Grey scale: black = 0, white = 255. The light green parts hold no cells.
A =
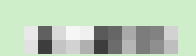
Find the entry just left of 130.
124
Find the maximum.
246
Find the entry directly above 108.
102
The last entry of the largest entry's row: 210
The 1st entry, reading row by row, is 233
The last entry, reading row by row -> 190
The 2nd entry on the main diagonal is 61

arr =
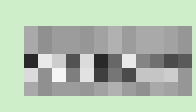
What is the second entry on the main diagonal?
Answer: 144
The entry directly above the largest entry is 205
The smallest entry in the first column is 41
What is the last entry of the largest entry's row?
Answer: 150
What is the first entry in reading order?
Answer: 169
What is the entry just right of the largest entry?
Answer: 126
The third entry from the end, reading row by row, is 169
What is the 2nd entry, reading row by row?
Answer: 144
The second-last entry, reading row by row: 162
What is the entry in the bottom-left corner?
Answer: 169
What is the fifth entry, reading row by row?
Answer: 150
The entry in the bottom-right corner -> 150
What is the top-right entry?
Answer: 150
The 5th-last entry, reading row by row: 156
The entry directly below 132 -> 197
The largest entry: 245
